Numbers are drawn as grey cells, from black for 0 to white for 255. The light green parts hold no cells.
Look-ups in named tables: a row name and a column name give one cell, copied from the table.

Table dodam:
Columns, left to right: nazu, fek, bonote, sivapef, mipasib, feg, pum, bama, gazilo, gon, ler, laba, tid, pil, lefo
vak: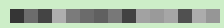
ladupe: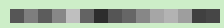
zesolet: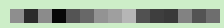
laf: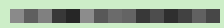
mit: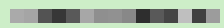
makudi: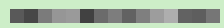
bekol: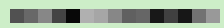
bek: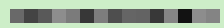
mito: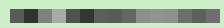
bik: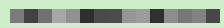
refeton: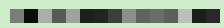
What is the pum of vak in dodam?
96
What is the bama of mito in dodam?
90
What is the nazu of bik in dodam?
123
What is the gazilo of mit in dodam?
136
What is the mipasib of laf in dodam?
38
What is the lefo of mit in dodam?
156
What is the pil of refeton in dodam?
29
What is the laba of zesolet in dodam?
57
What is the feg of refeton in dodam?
31
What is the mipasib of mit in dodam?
89

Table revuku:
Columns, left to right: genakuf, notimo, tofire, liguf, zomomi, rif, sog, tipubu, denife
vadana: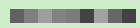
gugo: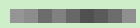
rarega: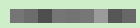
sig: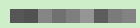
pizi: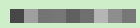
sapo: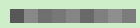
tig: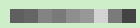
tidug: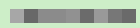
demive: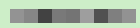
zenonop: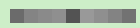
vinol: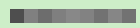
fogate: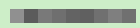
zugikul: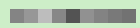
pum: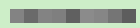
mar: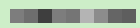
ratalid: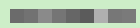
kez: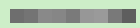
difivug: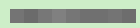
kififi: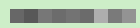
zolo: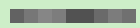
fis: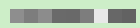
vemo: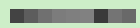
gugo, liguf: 128
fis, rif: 125
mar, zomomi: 117
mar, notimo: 110
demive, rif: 158
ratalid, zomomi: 102
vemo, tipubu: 116
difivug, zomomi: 118
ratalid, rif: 91
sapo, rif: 105
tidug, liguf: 139
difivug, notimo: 107
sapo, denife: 124
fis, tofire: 140

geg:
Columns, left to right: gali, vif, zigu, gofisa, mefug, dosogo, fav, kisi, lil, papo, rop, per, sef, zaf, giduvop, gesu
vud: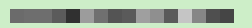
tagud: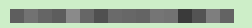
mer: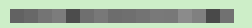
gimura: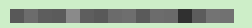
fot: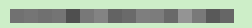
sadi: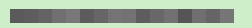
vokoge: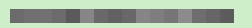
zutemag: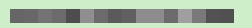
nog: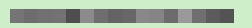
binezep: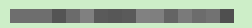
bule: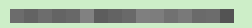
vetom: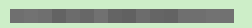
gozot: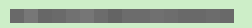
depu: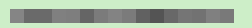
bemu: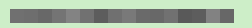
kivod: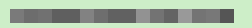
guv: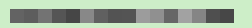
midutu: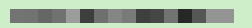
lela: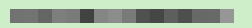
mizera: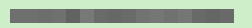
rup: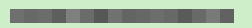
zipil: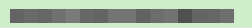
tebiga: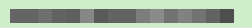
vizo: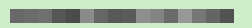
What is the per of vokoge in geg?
118
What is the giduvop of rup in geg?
121
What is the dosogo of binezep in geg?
128
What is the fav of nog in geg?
110
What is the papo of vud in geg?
159
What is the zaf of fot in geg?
121
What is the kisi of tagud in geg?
106
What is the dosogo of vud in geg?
156
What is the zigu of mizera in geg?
109

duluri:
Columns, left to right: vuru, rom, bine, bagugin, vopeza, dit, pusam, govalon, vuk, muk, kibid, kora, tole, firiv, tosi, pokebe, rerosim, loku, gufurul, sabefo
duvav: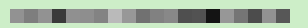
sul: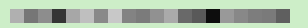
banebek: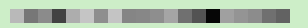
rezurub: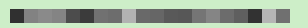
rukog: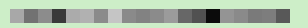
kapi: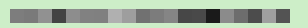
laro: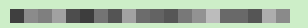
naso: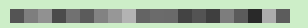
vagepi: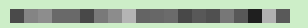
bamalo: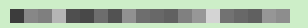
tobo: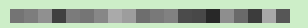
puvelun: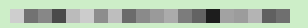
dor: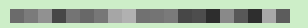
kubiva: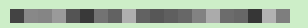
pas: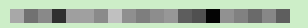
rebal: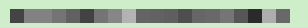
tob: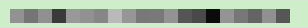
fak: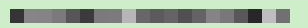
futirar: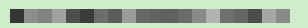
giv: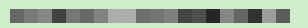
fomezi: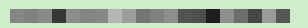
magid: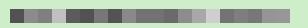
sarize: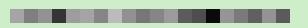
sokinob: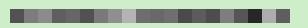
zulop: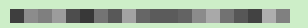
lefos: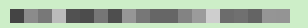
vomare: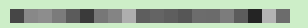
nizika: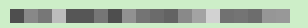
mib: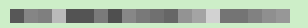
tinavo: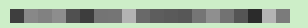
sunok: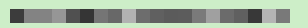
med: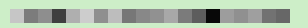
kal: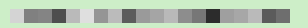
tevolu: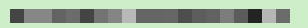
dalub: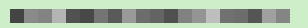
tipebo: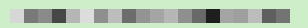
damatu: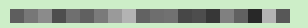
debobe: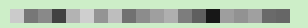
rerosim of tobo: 106
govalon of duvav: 186
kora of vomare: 94
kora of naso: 106
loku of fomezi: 70
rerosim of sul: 136
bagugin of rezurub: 132
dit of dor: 104
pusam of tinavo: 116
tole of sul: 105
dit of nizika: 86
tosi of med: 8
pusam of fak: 122
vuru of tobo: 116
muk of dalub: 109

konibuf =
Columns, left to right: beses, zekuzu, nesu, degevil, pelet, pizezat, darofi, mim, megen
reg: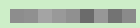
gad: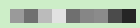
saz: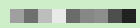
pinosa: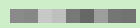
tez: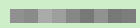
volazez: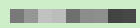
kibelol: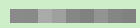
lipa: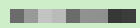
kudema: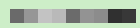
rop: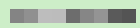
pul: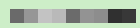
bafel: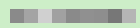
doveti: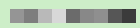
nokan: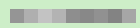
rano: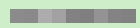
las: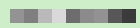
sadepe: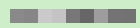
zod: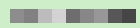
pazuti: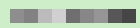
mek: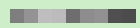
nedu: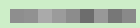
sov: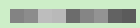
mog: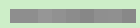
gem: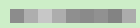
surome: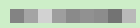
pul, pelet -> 107
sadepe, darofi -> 157
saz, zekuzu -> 111
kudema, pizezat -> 147
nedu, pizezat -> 109
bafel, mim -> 119
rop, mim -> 90
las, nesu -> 185
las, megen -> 59
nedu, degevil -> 155
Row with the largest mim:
mog

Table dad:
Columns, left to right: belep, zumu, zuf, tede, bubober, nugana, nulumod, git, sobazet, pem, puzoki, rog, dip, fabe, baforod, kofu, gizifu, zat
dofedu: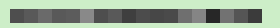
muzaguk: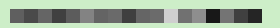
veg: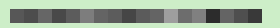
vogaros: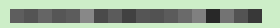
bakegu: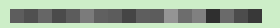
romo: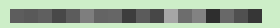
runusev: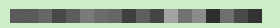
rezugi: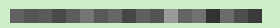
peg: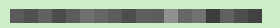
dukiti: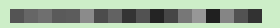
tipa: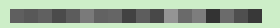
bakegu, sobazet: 69
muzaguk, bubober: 92
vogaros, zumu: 84
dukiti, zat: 50
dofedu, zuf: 106
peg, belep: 91
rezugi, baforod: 50
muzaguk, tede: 64
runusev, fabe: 139
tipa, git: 101
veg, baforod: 44
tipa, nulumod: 98
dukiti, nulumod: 76
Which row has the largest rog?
muzaguk

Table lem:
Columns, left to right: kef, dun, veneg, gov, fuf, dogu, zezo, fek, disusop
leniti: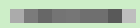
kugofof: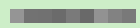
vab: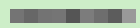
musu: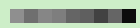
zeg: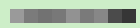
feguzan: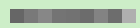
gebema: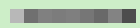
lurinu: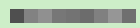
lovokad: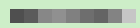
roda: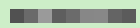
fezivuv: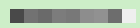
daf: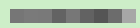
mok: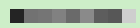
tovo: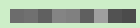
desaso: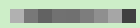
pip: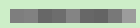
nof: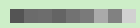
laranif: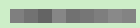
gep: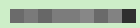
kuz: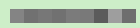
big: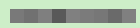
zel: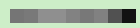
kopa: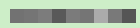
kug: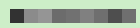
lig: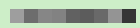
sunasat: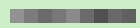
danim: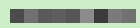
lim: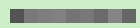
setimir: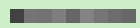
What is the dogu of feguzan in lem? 108
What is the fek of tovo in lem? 82
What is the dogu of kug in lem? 128
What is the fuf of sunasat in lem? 138
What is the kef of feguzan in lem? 102
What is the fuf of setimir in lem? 101

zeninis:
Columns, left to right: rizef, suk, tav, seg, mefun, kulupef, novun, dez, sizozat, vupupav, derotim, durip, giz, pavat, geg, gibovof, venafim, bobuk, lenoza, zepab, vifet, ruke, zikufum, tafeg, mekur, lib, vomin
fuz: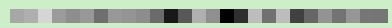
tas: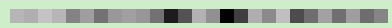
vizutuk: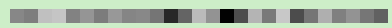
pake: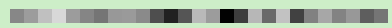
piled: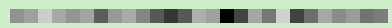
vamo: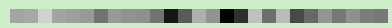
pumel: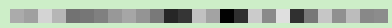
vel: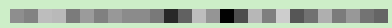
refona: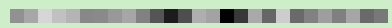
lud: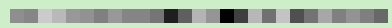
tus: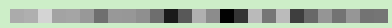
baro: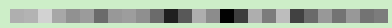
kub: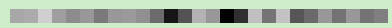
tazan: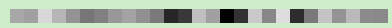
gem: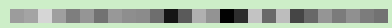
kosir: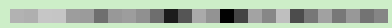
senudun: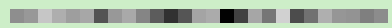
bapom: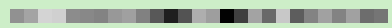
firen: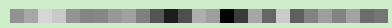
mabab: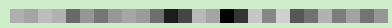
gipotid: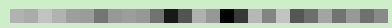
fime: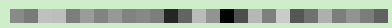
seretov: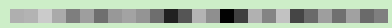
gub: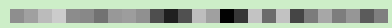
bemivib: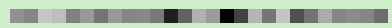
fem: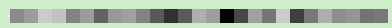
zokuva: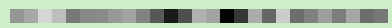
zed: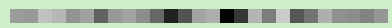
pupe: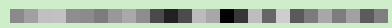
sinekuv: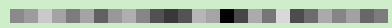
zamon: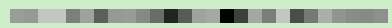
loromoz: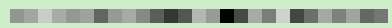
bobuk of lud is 183
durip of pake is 33
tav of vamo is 210
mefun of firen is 147
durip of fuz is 24
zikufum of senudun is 175
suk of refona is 167
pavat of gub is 189
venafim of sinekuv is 70
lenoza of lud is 113

